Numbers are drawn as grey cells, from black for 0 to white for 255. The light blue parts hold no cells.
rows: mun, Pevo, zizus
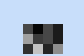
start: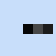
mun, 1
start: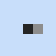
zizus, 2
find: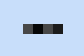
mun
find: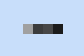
Pevo
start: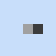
Pevo, 0

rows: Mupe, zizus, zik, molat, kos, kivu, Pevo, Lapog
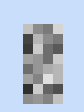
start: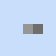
molat, 1
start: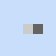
Pevo, 1

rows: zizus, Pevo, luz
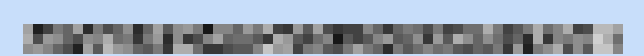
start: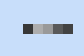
Pevo, 24
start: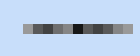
Pevo, 26
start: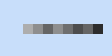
Pevo, 43
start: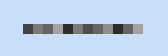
zizus, 2

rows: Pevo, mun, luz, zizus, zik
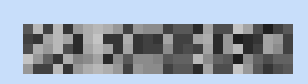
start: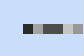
zik, 17
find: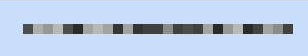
luz
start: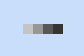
zik, 21
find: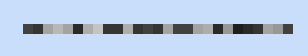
mun
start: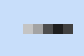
Pevo, 21

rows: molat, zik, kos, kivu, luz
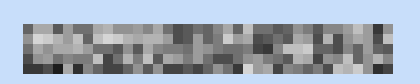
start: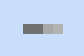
molat, 5
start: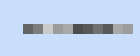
zik, 18
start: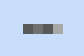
zik, 24
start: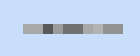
molat, 1

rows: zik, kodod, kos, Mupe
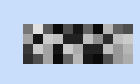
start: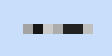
kos, 2
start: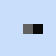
zik, 6
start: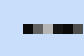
Mupe, 3
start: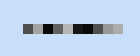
Mupe, 1
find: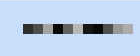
Mupe

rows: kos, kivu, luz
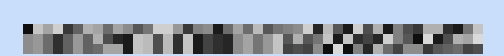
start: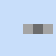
kos, 7
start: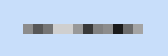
kos, 10
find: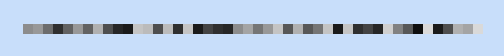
kivu
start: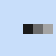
kos, 19

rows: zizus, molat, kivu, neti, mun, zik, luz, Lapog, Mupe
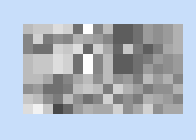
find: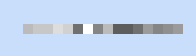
mun
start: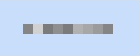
Lapog, 7
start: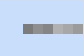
molat, 2
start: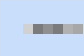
Lapog, 8
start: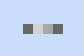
kivu, 6
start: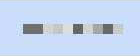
kivu, 1

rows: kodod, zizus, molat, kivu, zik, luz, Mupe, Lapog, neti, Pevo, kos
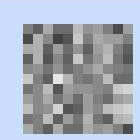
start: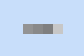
Mupe, 6
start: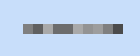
kos, 1

